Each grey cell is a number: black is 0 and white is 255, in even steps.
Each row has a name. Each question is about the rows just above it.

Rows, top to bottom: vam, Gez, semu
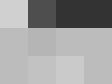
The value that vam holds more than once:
| 51 |
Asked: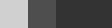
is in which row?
vam
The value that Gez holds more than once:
| 188 |
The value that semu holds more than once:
| 188 |
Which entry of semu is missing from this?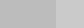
| 194 |
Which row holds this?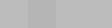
Gez
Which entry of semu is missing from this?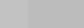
| 202 |

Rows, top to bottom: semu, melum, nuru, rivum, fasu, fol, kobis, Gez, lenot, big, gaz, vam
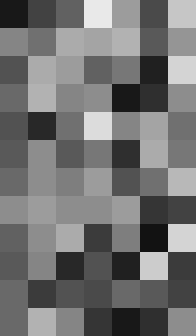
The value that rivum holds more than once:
| 141 |
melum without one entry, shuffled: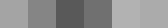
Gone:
| 149 |
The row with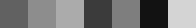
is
lenot

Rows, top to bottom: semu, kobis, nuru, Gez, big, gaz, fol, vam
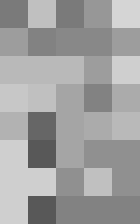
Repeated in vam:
| 130 |
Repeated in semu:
| 122 |
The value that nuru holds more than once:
| 185 |
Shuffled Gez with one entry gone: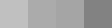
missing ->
| 199 |
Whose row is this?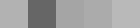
big
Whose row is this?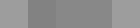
kobis

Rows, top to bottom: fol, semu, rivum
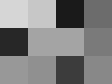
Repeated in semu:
| 164 |
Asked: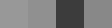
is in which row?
rivum

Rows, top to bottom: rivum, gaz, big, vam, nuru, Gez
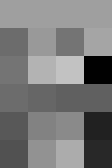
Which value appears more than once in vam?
| 96 |
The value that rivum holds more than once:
| 159 |
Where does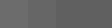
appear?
vam
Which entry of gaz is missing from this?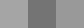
| 108 |
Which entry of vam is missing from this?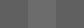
| 102 |
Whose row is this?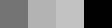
big

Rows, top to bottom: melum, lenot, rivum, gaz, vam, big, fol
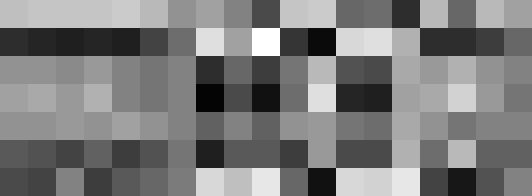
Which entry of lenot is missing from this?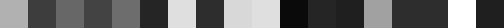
| 53 |
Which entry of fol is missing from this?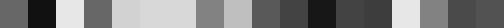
| 123 |
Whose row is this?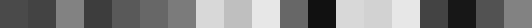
fol
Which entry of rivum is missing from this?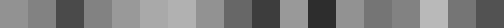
| 138 |

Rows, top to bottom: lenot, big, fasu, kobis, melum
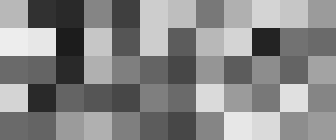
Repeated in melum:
| 155 |
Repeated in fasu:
| 100 |

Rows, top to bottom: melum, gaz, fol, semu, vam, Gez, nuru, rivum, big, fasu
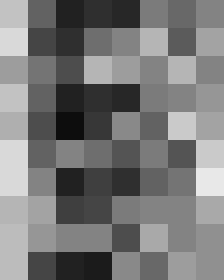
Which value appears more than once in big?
| 131 |
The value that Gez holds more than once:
| 84 |

